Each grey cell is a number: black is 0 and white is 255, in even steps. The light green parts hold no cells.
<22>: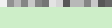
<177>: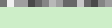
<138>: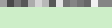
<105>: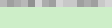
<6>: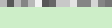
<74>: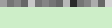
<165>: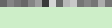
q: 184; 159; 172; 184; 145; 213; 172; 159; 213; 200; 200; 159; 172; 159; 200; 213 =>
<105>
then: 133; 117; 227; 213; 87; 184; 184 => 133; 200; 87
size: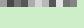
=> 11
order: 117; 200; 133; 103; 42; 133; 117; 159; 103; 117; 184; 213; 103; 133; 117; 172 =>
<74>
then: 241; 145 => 184; 133; 200
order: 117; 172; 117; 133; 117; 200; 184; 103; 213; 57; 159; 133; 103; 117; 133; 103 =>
<165>
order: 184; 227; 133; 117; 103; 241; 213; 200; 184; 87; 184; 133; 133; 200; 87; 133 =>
<6>

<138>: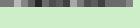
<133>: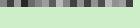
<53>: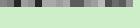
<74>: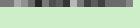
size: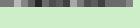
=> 19
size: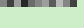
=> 11
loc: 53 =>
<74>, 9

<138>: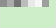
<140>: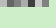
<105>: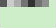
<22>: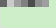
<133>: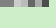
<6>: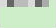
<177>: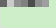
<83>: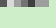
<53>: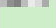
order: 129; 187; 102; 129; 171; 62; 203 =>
<140>
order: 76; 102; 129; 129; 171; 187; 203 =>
<133>
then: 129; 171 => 62; 203; 129
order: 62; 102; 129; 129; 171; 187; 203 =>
<140>
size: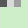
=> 3
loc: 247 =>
<138>, 5

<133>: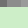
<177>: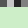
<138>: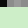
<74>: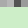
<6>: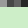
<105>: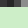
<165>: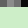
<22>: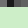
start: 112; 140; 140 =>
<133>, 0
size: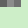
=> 3
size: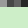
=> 4
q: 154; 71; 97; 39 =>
<6>
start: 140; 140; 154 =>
<133>, 1
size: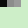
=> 3

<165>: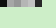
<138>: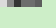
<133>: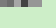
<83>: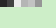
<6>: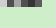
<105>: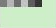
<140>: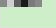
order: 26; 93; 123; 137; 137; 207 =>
<140>
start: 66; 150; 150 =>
<133>, 3

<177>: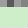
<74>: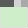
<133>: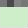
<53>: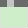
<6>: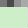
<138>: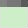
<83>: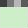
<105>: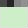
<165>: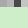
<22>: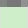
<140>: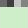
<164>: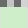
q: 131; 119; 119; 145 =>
<22>
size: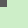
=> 1

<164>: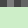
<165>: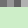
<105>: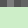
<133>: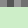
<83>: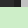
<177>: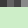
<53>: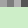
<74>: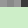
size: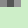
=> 3
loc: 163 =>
<53>, 0
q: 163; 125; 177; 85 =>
<53>

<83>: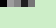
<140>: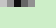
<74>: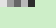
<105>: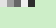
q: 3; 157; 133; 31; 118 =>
<83>
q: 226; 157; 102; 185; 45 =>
<74>

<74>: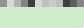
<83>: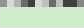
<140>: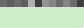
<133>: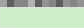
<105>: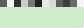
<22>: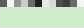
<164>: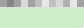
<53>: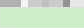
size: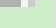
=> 5
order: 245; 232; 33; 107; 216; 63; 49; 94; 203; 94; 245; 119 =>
<105>
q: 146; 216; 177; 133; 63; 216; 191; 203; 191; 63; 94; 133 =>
<74>
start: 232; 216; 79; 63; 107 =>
<22>, 6
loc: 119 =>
<105>, 4
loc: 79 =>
<22>, 8

